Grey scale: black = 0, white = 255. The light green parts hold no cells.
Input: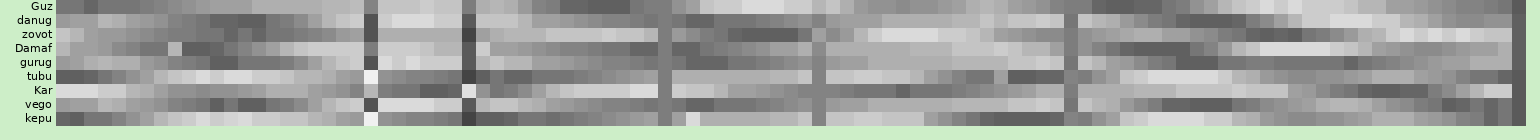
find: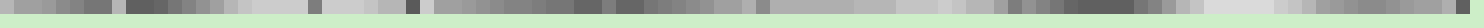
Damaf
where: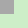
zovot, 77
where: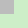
Guz, 22
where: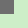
kepu, 36
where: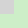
kepu, 13

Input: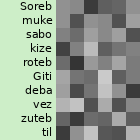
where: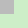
kize, 3
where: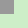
roteb, 3
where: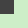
kize, 1
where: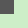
til, 4
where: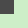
deba, 2

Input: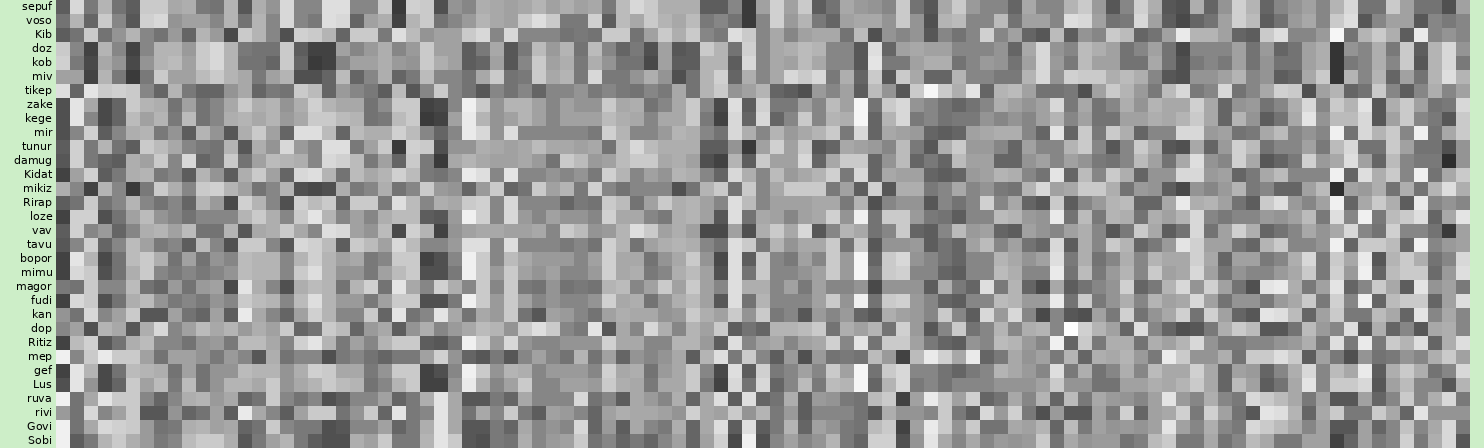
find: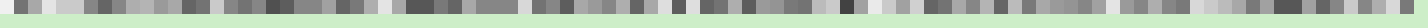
ruva
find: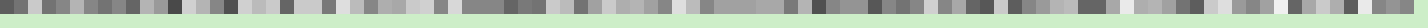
Rirap
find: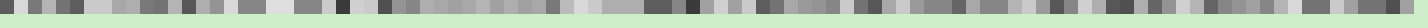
sepuf
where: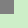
Sobi, 78
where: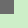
mimu, 99
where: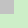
Govi, 97
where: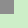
zake, 24

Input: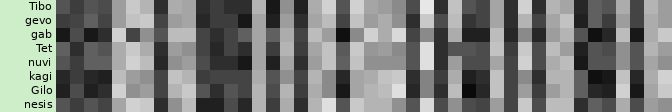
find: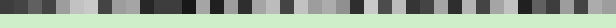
gevo
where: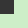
gevo, 30
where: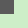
Tet, 21
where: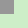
Tet, 23

